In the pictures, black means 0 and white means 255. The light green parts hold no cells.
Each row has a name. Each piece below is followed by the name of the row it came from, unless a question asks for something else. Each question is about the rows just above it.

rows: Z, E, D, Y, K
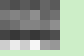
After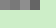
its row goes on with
112
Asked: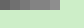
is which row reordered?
D
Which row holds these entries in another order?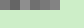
E
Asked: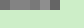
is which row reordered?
D

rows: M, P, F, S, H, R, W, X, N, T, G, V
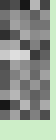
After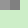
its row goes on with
96 149
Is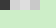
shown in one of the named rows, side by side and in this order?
no
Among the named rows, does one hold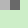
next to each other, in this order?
yes
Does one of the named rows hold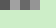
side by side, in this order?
yes
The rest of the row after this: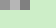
96 116
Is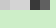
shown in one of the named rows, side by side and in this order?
no
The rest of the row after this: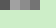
116

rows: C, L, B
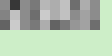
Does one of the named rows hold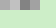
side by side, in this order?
no
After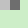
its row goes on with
173 140
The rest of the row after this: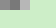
173 193 110 173 140
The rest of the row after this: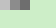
203 173 193 140 162 140
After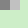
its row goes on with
140 110 203 173 193 140 162 140
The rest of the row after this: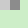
121 173 99 121 150 162 110
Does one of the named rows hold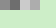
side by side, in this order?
yes

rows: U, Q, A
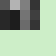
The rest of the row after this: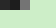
63
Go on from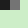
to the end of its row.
63
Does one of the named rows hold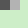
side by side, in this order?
yes

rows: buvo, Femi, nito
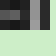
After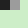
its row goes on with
42
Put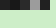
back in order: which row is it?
nito
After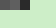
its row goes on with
147 42
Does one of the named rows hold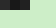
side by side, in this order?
no
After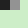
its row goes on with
42
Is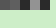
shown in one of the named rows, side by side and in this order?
yes

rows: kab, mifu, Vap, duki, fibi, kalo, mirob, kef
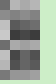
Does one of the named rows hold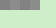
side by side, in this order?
no
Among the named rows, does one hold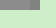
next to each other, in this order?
no

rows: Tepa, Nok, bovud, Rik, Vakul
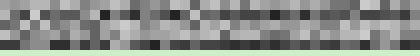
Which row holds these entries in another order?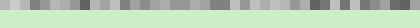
bovud
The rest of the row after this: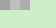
108 129 151 129 191 182 99 173 191 140 182 117 182 162 151 162 182 151 173 151 117 117 99 203 191 99 173 129 162
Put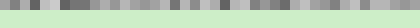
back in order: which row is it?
Tepa
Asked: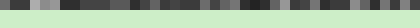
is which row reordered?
Vakul
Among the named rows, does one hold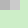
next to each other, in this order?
yes

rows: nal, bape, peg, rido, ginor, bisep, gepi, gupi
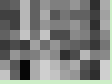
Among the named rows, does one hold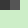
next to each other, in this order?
no
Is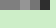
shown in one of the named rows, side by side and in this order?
yes
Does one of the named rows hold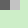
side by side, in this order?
no
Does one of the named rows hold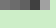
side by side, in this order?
no
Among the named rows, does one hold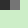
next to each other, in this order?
no

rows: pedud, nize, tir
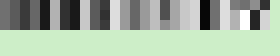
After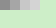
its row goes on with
7 112 221 178 255 37 212
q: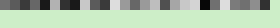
pedud
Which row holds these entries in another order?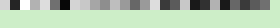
tir

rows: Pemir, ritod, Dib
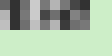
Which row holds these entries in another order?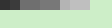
Dib
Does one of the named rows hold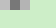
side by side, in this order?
yes
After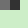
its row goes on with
130 102
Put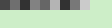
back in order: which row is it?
ritod
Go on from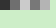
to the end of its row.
120 70 50

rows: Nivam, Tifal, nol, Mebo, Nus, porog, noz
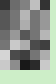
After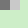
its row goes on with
173 75 63
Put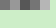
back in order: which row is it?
Tifal
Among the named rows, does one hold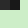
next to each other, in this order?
no
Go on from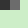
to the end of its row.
129 191 51
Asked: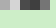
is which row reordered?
porog

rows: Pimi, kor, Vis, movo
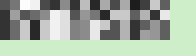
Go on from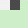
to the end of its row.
51 139 51 189 40 170 74 170 29 63 201 95
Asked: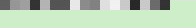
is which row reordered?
movo
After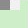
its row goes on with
223 84 150 118 40 201 201 95 179 51 232
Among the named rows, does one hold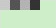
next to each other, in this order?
yes

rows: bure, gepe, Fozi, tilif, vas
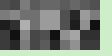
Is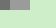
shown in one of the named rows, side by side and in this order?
yes
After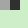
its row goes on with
48
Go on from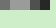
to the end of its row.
155 123

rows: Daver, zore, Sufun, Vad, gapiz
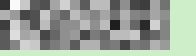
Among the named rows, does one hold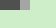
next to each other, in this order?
no
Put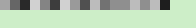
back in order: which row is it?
Sufun
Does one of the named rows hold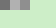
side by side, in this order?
no
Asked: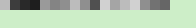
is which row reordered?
Sufun

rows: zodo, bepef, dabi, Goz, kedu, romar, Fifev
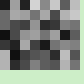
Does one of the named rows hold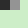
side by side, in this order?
no
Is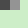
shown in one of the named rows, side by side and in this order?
yes

